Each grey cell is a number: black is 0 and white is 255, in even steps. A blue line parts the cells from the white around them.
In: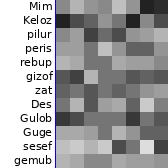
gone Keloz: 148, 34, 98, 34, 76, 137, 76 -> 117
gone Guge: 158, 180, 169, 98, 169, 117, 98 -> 148
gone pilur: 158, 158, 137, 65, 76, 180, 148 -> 107
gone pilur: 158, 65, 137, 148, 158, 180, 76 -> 107
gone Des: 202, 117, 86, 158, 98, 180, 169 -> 127

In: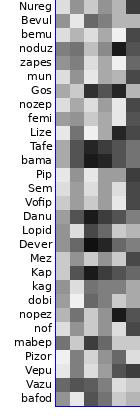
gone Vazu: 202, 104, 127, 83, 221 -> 93
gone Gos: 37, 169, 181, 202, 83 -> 49
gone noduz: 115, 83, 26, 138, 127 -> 191
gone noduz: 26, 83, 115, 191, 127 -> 138
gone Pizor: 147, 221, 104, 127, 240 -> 211

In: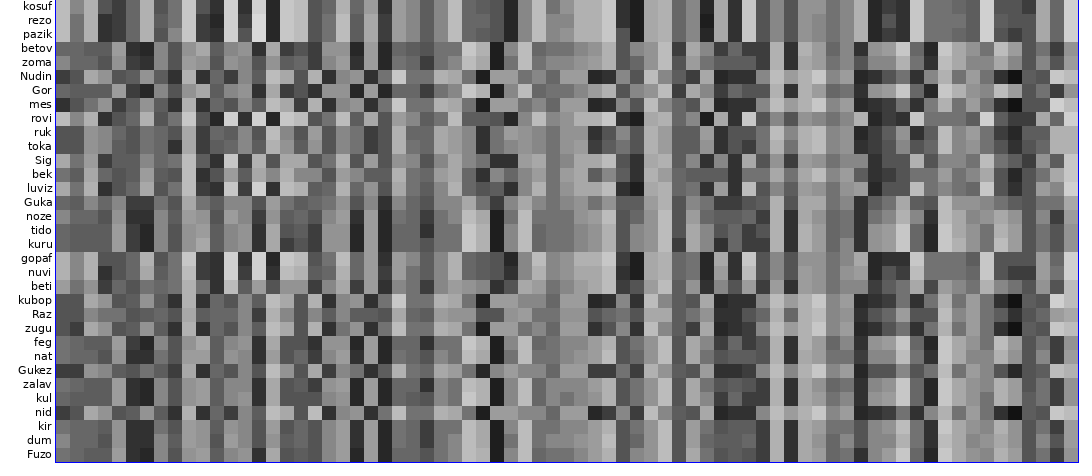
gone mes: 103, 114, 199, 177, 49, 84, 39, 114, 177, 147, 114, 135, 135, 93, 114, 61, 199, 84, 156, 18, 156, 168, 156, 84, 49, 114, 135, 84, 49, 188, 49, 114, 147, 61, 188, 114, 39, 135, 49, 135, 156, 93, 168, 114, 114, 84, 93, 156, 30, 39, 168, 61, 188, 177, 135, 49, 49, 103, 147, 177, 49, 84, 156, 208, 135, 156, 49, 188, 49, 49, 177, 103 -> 123
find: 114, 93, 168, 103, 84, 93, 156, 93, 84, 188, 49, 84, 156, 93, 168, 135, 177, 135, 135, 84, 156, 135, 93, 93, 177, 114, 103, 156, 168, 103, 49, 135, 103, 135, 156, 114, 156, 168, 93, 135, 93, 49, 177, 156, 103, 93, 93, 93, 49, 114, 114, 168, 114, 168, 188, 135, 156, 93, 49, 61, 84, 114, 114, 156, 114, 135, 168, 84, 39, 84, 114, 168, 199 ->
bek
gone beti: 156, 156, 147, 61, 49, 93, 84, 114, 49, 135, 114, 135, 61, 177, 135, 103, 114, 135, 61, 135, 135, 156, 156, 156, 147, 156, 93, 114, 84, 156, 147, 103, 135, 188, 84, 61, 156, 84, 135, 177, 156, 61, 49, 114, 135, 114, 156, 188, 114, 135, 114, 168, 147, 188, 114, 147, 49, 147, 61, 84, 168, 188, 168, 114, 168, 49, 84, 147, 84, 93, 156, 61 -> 72

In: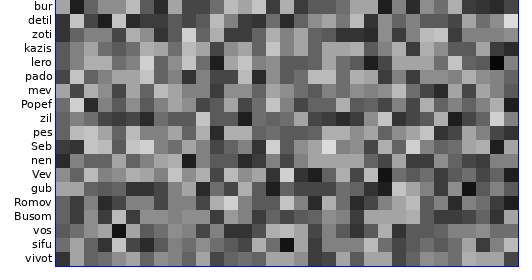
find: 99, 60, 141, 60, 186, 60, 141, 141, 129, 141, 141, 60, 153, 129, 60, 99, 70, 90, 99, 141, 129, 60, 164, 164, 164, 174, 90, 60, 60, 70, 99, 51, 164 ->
Busom
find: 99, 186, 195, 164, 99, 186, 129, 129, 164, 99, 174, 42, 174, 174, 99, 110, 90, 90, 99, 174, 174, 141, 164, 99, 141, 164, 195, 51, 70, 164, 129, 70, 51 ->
pes
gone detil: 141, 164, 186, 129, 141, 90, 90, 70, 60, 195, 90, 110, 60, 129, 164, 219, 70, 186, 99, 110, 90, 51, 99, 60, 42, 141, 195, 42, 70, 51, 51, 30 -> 119
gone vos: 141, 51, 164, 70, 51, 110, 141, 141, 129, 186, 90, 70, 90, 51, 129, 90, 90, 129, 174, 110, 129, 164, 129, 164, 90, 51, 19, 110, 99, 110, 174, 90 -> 80
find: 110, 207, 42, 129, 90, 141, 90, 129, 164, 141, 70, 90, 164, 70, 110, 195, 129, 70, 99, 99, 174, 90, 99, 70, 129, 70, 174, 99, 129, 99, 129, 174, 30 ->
Popef
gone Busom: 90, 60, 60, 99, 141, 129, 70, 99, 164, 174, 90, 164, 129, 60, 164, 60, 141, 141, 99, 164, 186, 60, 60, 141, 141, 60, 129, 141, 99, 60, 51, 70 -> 153

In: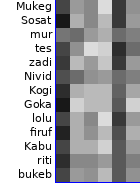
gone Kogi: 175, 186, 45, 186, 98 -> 166
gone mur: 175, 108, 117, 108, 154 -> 127
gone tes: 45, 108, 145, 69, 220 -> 209
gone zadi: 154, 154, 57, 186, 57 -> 198
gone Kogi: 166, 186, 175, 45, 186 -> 98
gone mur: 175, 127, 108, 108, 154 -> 117

